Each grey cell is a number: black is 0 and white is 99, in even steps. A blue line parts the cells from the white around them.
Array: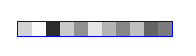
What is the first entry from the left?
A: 82
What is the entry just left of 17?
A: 97
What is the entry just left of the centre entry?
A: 56

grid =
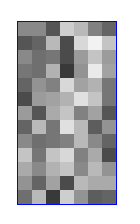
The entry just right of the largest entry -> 76
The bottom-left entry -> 43
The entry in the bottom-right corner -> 39
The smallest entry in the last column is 29
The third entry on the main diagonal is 46
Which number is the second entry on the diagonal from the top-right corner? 94
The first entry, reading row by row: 53
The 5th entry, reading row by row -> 72
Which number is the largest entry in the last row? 80
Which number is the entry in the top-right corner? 39
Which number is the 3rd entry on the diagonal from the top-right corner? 60
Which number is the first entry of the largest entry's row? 33
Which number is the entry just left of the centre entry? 66
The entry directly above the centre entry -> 69
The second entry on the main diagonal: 39
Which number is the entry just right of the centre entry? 50
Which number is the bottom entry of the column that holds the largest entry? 36
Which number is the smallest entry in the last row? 22
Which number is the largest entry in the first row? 80
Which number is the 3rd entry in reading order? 33
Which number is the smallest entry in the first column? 29
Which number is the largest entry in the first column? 76
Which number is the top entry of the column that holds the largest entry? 50

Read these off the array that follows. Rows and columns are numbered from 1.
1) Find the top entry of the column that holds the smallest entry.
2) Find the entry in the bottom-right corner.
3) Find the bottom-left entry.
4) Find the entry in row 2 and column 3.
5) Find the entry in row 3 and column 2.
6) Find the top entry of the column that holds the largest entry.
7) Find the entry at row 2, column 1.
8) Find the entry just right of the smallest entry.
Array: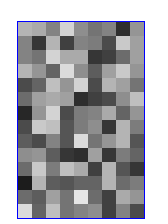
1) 70
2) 29
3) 85
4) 70
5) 45
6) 55
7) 51
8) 70

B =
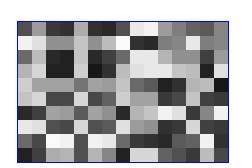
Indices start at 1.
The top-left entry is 31
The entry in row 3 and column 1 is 41
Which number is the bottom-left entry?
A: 13
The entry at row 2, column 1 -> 94
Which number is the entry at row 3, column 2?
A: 73
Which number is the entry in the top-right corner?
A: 52
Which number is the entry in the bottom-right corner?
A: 28
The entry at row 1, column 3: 22
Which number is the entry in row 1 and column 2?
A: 60
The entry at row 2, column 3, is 56
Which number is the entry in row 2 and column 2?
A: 87

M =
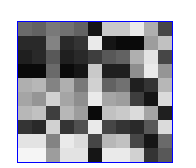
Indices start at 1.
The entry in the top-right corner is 27
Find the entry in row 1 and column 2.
38
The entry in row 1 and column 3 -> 47
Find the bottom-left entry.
95
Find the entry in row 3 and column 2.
16
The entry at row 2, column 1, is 16
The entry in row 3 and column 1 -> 12
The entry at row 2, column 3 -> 51
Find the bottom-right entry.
34
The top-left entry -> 41
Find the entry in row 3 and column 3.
34
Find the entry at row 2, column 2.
16

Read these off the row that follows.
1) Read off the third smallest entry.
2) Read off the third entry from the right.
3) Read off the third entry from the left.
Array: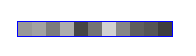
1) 33
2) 37
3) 48

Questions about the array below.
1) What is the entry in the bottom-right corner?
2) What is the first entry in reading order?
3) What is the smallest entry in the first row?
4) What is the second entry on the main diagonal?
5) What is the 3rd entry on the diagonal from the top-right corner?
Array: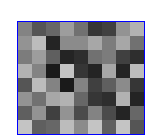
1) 33
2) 51
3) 21
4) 73
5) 48
